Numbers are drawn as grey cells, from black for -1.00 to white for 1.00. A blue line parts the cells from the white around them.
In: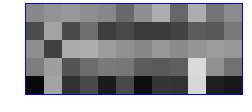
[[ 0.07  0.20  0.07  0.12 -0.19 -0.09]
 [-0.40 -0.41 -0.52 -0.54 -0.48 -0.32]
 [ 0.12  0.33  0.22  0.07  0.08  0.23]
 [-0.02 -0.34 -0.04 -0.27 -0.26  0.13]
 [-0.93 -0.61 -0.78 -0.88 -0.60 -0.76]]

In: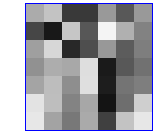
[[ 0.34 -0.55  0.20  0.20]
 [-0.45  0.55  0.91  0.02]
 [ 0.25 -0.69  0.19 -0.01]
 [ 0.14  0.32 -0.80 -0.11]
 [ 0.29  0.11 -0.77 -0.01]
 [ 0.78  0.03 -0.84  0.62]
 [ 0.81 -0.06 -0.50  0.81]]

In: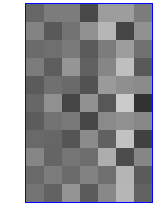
[[-0.20 -0.03  0.22 -0.03]
 [ 0.03 -0.10  0.43  0.13]
 [-0.16 -0.04 -0.03 -0.11]
 [-0.03  0.17  0.05 -0.30]
 [-0.29 -0.17  0.21  0.08]
 [-0.19 -0.45 -0.32 -0.61]
 [-0.28 -0.05  0.08  0.06]
 [-0.18 -0.33 -0.24 -0.49]
 [ 0.05 -0.08  0.36  0.05]
 [-0.18 -0.16 -0.13 -0.29]
 [-0.09  0.16  0.07 -0.23]]

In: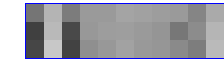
[[-0.08 -0.03  0.21  0.26  0.21  0.33]
 [-0.50 -0.43  0.23  0.21 -0.07  0.42]
 [-0.45 -0.48  0.19  0.20  0.08  0.46]]

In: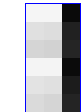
[[ 0.92 -0.92]
 [ 0.76 -0.74]
 [ 0.67 -0.71]
 [ 0.91 -0.91]
 [ 0.78 -0.78]
 [ 0.71 -0.72]]

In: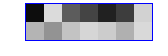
[[-0.90 -0.28 -0.74  0.65]
 [ 0.41  0.53  0.60  0.70]]
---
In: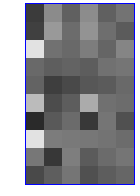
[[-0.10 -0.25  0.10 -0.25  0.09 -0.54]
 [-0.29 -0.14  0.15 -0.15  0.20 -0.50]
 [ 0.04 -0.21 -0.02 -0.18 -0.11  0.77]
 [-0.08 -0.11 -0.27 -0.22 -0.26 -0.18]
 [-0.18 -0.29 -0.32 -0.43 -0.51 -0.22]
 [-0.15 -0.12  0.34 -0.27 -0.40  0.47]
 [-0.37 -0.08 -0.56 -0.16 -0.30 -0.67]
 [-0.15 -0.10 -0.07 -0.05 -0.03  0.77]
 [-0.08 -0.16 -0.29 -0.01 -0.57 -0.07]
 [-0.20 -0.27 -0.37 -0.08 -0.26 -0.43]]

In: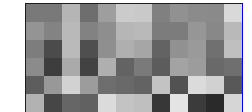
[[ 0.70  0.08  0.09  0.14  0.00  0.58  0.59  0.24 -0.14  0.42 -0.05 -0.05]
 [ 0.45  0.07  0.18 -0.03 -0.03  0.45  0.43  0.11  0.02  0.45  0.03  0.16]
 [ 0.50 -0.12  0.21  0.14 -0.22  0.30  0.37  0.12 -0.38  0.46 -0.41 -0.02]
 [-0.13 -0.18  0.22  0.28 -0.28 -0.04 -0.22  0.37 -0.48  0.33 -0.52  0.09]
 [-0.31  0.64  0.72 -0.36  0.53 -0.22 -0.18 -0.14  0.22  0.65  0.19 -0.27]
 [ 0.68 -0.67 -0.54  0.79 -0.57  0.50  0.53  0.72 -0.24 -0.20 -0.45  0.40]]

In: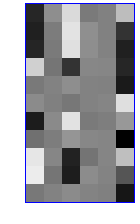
[[ 0.48  0.01 -0.04  0.71  0.11 -0.70]
 [-0.60  0.01  0.12  0.78 -0.03 -0.75]
 [-0.75  0.02  0.11  0.76 -0.04 -0.71]
 [-0.70  0.05  0.06 -0.60 -0.08  0.63]
 [-0.80  0.01  0.02  0.11  0.02 -0.05]
 [ 0.75  0.04  0.02 -0.07  0.00  0.09]
 [ 0.19 -0.01 -0.04  0.77  0.08 -0.78]
 [-0.99  0.04  0.06  0.17 -0.02 -0.12]
 [ 0.50  0.04 -0.09 -0.73  0.05  0.80]
 [-0.33  0.03  0.10 -0.77 -0.08  0.85]
 [-0.83  0.00  0.03  0.09  0.02 -0.06]]

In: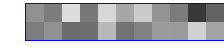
[[-0.22 -0.55 -0.03  0.16  0.59  0.31  0.69 -0.06  0.73 -0.03  0.14]
 [ 0.29  0.64  0.21  0.22  0.02 -0.10  0.44 -0.14 -0.16  0.14 -0.02]]

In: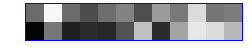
[[-0.03 -0.08  0.72 -0.05  0.22 -0.39  0.03 -0.14 -0.40 -0.15  0.93 -0.16]
 [ 0.45  0.72  0.81  0.28 -0.66  0.52 -0.35 -0.69 -0.66 -0.75 -0.06 -0.97]]

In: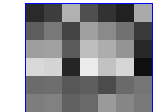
[[ 0.33 -0.74 -0.61 -0.38  0.39 -0.52 -0.67]
 [-0.55 -0.11  0.08  0.25 -0.47 -0.06 -0.27]
 [-0.69  0.16  0.36  0.49 -0.29  0.26  0.24]
 [-0.88  0.68  0.52  0.85 -0.71  0.66  0.70]
 [-0.08 -0.17 -0.41 -0.26 -0.32 -0.14 -0.16]
 [-0.06  0.05  0.21 -0.18 -0.24  0.01 -0.02]]

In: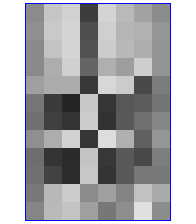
[[ 0.10  0.27  0.45  0.66 -0.52  0.64  0.55  0.09]
 [ 0.17  0.39  0.42  0.62 -0.39  0.66  0.58  0.13]
 [ 0.16  0.36  0.44  0.60 -0.36  0.66  0.53  0.08]
 [ 0.16  0.61  0.24  0.37 -0.21  0.63  0.36  0.08]
 [-0.03 -0.43  0.59  0.69 -0.56  0.35  0.34  0.25]
 [-0.09 -0.28 -0.31 -0.58  0.57 -0.72 -0.54 -0.07]
 [ 0.05 -0.12 -0.30 -0.61  0.59 -0.59 -0.50 -0.12]
 [ 0.17 -0.25  0.38  0.73 -0.58  0.65  0.36  0.12]
 [-0.01 -0.43 -0.30 -0.56  0.54 -0.66 -0.59 -0.14]
 [-0.05 -0.05 -0.30 -0.59  0.56 -0.65 -0.48 -0.11]
 [ 0.33  0.51  0.03  0.25  0.09  0.59  0.44 -0.05]
 [ 0.10  0.76  0.11 -0.07  0.25  0.53  0.45  0.04]]
